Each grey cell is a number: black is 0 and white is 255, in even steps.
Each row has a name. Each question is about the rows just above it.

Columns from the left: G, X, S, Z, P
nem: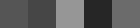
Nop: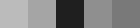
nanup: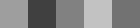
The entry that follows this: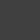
[129]
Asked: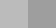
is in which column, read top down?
G
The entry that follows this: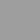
[64]
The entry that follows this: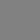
[194]
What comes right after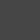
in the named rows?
[150]

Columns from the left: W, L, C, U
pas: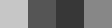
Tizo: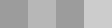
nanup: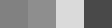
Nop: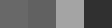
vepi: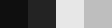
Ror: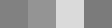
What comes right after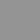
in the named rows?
[218]
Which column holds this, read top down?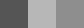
L

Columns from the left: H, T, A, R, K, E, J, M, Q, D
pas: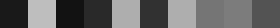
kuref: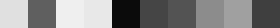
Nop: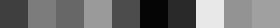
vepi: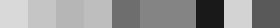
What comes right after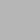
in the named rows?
[190]
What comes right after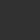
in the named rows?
[174]
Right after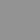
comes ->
[160]
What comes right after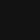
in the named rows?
[41]

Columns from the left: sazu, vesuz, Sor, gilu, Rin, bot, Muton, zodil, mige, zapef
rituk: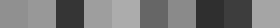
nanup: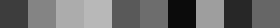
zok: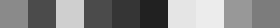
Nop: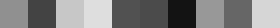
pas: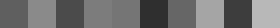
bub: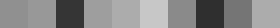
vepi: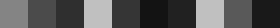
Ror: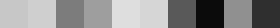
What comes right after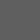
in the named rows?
[138]
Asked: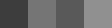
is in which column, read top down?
mige
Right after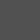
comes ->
[75]
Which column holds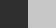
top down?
bot
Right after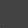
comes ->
[199]
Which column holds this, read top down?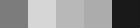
zapef

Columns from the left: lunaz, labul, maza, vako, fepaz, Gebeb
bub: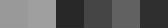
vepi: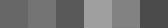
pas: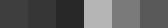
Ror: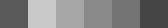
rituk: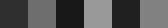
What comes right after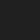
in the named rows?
[130]
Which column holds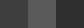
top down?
lunaz

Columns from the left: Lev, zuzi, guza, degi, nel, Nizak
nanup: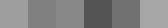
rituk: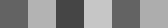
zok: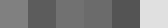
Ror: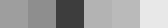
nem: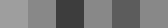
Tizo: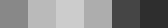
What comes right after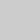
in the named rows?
[173]
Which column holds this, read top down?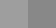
Lev
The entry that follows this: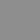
[61]
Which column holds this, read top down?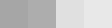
Nizak
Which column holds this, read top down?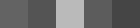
nel
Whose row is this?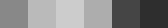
Tizo
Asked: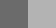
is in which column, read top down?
degi

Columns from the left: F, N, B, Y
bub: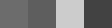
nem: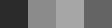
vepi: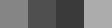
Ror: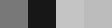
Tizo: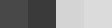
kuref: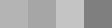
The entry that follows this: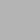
[166]
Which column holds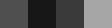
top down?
N
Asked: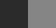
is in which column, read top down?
F
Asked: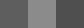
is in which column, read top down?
N
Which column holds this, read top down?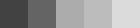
Y
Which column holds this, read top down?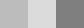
Y

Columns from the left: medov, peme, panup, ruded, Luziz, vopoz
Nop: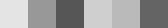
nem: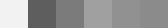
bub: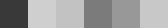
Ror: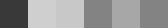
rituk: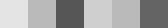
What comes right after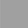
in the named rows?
[145]
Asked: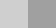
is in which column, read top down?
ruded
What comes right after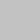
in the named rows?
[123]
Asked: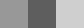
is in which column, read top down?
peme
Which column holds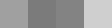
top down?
ruded

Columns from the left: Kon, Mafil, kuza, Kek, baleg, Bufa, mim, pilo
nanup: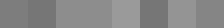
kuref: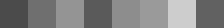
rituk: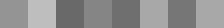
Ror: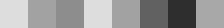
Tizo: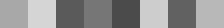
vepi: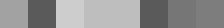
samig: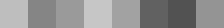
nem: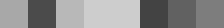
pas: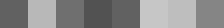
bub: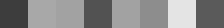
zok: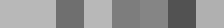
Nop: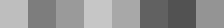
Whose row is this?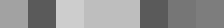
vepi
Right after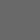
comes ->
[133]
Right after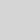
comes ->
[90]

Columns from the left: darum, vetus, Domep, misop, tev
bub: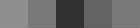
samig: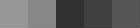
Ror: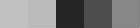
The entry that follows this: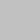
[186]
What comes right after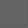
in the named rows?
[121]
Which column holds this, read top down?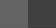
misop
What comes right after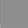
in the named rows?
[121]
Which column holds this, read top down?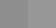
darum

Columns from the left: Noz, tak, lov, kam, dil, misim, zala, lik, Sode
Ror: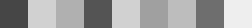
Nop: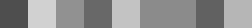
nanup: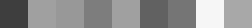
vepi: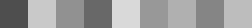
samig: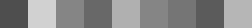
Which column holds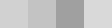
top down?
dil
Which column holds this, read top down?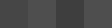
Noz
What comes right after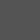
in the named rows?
[209]
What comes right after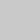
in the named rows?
[145]
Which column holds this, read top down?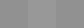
lov

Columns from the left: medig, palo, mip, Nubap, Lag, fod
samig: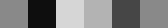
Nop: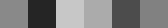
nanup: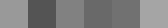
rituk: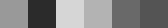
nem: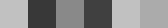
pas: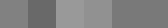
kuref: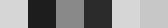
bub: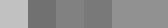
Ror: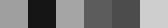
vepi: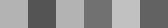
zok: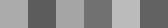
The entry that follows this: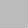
[98]
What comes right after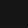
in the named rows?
[165]

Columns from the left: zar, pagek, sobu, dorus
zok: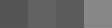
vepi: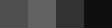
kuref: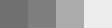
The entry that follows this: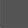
[98]
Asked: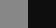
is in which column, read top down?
dorus
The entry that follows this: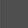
[98]
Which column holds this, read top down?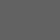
pagek

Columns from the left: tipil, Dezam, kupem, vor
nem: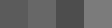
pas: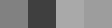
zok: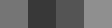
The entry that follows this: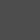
[123]
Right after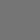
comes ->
[56]
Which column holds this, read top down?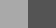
kupem
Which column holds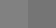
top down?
tipil

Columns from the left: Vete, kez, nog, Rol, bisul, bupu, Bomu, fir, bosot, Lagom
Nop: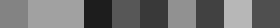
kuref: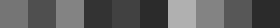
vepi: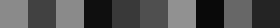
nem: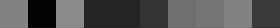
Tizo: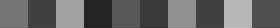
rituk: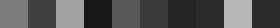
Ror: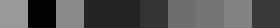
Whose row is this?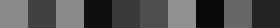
vepi
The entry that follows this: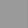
[3]
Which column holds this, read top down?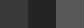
bisul
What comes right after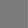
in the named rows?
[65]
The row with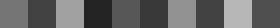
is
Tizo
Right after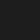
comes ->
[87]
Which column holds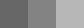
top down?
bosot

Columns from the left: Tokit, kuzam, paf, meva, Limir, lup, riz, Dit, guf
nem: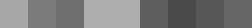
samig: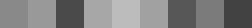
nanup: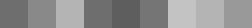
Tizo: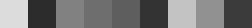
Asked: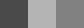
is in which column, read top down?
paf
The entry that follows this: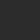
[129]
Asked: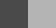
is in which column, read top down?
paf

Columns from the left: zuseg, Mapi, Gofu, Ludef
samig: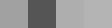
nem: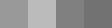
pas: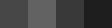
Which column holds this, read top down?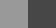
zuseg
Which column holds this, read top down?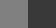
Gofu
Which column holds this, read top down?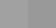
zuseg
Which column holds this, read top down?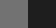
Ludef
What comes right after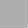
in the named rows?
[180]
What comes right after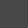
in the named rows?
[98]

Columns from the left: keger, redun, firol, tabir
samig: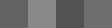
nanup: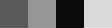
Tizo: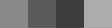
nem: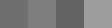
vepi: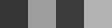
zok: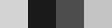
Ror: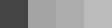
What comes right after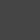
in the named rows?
[164]
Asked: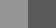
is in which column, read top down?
redun
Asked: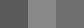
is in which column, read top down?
keger
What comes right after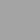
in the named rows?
[172]
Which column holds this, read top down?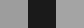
redun
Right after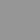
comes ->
[12]

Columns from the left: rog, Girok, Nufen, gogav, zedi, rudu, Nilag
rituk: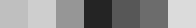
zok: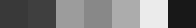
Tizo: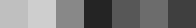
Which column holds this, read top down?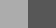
zedi
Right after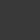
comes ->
[63]
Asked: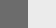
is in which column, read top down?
rudu
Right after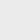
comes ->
[24]

